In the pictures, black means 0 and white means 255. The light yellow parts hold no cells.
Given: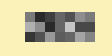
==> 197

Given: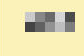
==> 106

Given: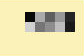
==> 95

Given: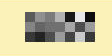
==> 166

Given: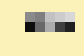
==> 193

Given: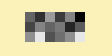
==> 120
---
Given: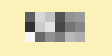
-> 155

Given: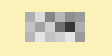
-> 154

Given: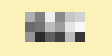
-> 209

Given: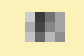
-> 164

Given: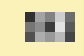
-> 109

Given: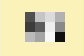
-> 177

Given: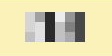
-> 72

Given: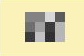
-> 92

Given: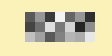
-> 47
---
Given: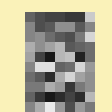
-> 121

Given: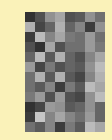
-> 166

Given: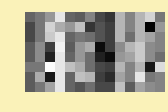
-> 131

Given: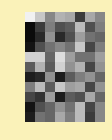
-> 135

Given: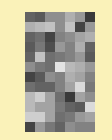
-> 130

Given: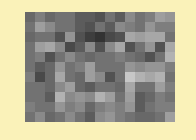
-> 158

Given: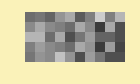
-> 79
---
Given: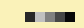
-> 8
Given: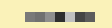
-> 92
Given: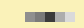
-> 218
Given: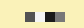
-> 120
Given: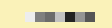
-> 85
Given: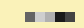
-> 67
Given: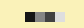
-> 222
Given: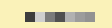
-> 146
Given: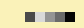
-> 5
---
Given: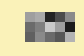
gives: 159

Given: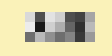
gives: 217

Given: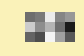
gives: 110

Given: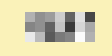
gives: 177

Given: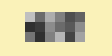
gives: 192

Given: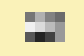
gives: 118
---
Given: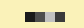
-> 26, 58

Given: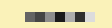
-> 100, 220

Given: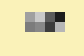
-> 160, 182

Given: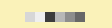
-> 215, 103

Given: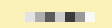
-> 227, 249

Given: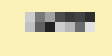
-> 205, 225

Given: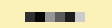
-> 48, 204
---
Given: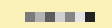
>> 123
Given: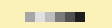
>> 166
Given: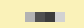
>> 179
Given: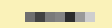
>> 111
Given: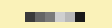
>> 58
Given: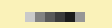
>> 202
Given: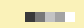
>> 57
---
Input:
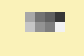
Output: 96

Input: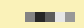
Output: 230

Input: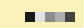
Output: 173

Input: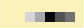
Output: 82

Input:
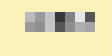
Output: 231

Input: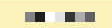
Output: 171
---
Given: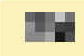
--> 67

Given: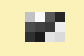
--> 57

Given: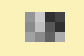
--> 87

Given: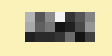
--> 73

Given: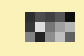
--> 159

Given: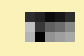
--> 108

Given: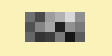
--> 144

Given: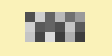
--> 197

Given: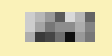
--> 173
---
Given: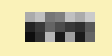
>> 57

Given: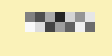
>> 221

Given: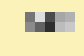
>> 98

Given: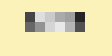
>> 147

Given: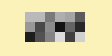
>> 73

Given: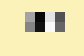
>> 18

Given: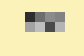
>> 191

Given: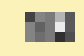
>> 98
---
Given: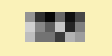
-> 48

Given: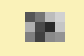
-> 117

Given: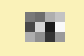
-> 109

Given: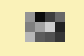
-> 12

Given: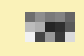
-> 142

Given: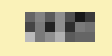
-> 131

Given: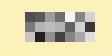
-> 89
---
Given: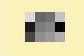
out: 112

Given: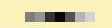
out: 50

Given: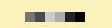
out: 204

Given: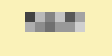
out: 132

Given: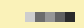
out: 150

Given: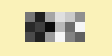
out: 165
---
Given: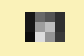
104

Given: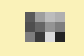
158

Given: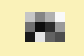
133

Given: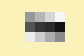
182

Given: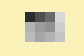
78

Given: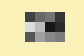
104
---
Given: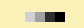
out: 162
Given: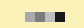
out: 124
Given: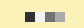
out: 241
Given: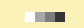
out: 167
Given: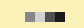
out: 210
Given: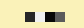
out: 240
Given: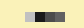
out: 26
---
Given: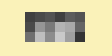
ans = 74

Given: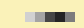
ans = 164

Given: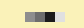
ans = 109

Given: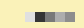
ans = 53

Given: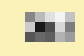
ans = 186

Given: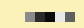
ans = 43

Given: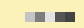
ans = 125

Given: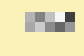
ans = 130

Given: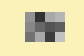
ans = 51

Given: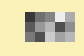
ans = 112
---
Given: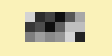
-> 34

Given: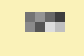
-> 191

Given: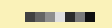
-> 15

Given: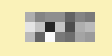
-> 154

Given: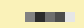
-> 230

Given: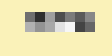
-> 102
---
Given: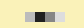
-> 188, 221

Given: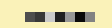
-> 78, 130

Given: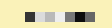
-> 52, 102

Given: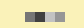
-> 118, 150

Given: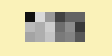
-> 16, 87

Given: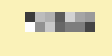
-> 59, 68

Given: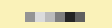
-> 148, 95

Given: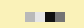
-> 185, 116

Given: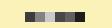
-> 60, 29
